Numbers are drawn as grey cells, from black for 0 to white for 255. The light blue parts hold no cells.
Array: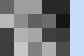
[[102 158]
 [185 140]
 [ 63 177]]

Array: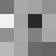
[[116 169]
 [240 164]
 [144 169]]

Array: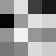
[[153 224]
 [  5 153]
 [149 242]]

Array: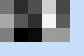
[[117  44]
 [168  87]
 [125   0]]

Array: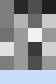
[[125  40]
 [125 180]
 [113 154]]

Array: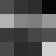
[[ 78  51]
 [179 134]
 [ 57  53]]

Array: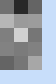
[[113  40]
 [182 154]
 [127 209]]
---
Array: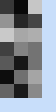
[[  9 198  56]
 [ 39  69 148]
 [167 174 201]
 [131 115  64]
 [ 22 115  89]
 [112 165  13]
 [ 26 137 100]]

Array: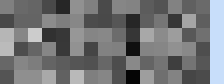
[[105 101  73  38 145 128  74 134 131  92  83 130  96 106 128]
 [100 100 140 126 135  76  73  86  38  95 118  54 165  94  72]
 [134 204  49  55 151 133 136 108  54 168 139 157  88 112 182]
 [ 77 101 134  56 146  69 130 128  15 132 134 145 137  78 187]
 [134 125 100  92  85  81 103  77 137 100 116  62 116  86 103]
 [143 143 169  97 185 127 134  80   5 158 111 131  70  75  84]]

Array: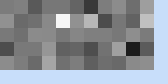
[[128  89 119 119 100  57 125 140 110 158 124]
 [106 112 137 246 145 183  76 119  98 192 145]
 [112 139 138 120 134 127 127 120 142 123 121]
 [121 121 150  97 101  78 114 160  28  91  77]
 [125 106 165 112 125  95 110 105 138 142 140]]

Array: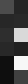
[[ 37  76]
 [ 41  39]
 [217  46]
 [ 33  40]
 [247  15]
 [ 64  14]]

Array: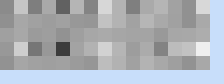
[[197 126 169  97 181 132 215 179 127 170 181 162 145 216 139]
 [167 161 157 161 152 150 194 179 162 182 169 161 145 169 144]
 [168 155 158 146 159 167 170 166 164 164 153 167 168 173 160]
 [206 118 152  60 163 178 210 181 157 171 131 188 194 239 152]
 [166 161 159 161 155 150 189 178 161 179 168 159 146 168 146]]

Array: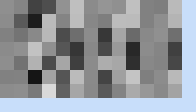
[[133  66  78 146 191 139 149 144 192 129 126 186 143]
 [ 90  29 186 132 189 135 126 188 187 129 142 180 140]
 [116 137 184  76 110 140  55 165 106 137 144 111 129]
 [144 194 144  86  54 136  73 153  40 140 133  64 139]
 [114 178  76 166  63 139 173 167  47 136 132  71 142]
 [130  21 163  85 187 138  68 160 196 127 140 185 129]
 [142 121 217  97 166 137  89 131 170 151 137 163 140]]

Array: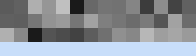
[[ 97 175 150 192  26 104 116 114 133  60 141  67  97  91]
 [ 94 118 147 154 118 162 127 118 108 122  85 162 108  96]
 [136  26  84  76  66  93 112 144 135 183 158 166 154 176]]

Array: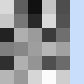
[[ 94  17 196  77 217]
 [119  40 217  82 199]
 [175 155  59 111  34]
 [135 158 182 161 127]
 [176 148  79 107  47]
 [153 214 251 206 182]]
